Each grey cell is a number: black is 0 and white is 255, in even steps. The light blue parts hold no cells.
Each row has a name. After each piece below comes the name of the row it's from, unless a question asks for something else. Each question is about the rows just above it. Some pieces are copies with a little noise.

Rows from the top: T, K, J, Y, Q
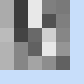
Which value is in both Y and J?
[134]
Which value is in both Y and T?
[232]

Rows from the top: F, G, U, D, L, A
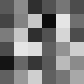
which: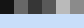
L
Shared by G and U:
[199]
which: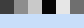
G
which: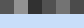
F

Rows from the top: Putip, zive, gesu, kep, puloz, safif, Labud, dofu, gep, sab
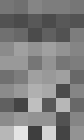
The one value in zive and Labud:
[75]
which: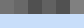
gesu
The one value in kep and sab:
[147]

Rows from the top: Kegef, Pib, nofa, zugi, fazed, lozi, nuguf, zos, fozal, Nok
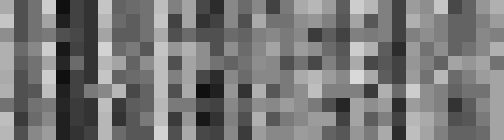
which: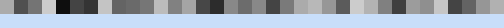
Kegef
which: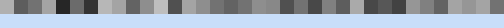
fazed

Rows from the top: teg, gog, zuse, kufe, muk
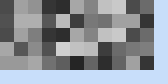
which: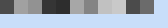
teg
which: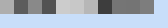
kufe
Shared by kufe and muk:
[167]

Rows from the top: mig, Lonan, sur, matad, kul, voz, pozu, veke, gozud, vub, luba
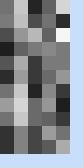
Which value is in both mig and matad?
[98]
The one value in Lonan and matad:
[122]
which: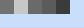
gozud
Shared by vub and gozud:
[114]
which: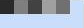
vub

